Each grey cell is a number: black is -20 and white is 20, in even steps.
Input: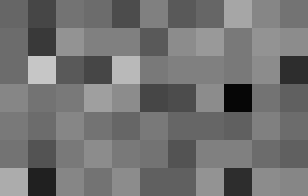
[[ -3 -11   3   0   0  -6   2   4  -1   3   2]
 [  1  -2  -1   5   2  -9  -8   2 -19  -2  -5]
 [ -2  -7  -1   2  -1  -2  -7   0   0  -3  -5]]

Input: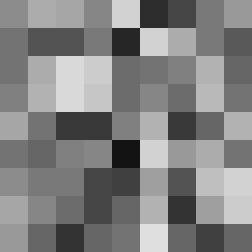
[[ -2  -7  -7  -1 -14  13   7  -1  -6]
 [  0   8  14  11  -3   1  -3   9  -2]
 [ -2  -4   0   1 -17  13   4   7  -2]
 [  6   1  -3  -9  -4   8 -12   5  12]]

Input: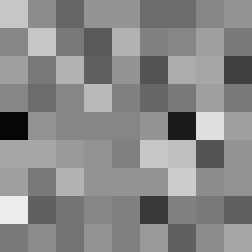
[[  1  11  -1  -6   8   0   1   5  -1]
 [  1  -3   1   9   0  -4  -1   5  -1]
 [  6   6   4   3   0  11  10  -7   3]
 [ 17  -5  -2   1   0 -11   0  -1  -5]]

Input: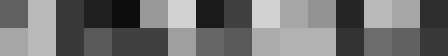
[[  6   9 -11  -6 -10 -10   5  -4  -6   7   8   8 -12  -3  -5 -11]]

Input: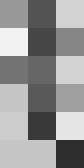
[[ 18  -9   1]
 [ 11  -6   5]
 [ 11  11 -13]]

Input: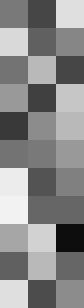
[[ 14  -5   1]
 [  4 -10  11]
 [ -2  -1   4]
 [ 18  -4  -4]
 [ -5   9  -4]]

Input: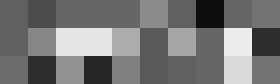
[[ -5   1  16  16   7  -6   6  -4  17 -13]]

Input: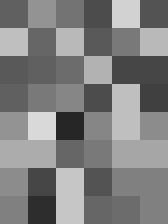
[[ 10  -4   9  -6  -1   9]
 [ -5  -1   1  -8  10 -10]
 [  7   7  -4  -1   6   6]
 [  0 -13  11  -4  -3   0]]
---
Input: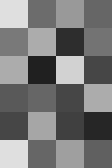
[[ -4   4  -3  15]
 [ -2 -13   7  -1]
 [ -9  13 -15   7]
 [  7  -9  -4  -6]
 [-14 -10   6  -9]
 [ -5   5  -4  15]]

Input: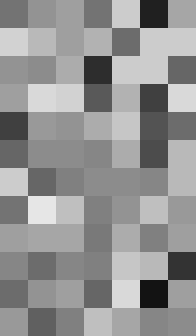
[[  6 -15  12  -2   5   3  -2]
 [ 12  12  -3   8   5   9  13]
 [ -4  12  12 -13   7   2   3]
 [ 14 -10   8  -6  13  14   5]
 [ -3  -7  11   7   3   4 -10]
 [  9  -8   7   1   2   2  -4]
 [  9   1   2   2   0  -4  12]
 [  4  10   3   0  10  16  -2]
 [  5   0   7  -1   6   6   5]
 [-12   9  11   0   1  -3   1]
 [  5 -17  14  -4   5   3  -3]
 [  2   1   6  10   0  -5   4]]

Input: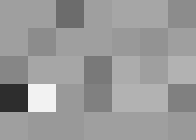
[[  2   6   6   5  -3   5   5]
 [  5   3   4   5   5   2   5]
 [  8   5   7  -1   6   6   1]
 [  0   8   8   0   4  18 -13]
 [  4   5   5   5   4   4   5]]

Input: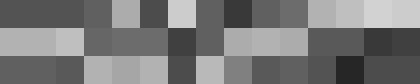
[[ 12  13  10   8  -3  -5 -11  -5  12  -8   7  -5  -7  -7  -7]
 [-10 -11  -6  -6   7   8   7  -5 -10  -3  -3  -4  10   8   8]
 [ -8  -8 -14  -7  -5  -6   0   9  -8   8   6   8  -6  -5  -5]]

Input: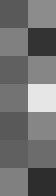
[[  2  -6]
 [-12   0]
 [  1  -5]
 [ 16  -2]
 [  1  -6]
 [ -3  -5]
 [-13   0]]

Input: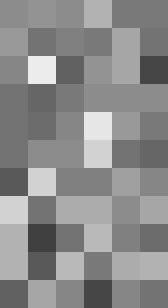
[[ -1  -1   8   2   3   2]
 [ -2   6  -1   0  -2   4]
 [ -9   6   3  -5  17   1]
 [  2   2   2  -1  -4  -2]
 [ -1   4  16   1  -3  -2]
 [ -4  -2  13   2   2  -2]
 [  1   5   0   0  13  -6]
 [  6   2   7   7  -2  13]
 [ -3   0   9  -2 -10   8]
 [  8   7  -1   9  -6   8]
 [ -2   1  -9   1   6  -5]]
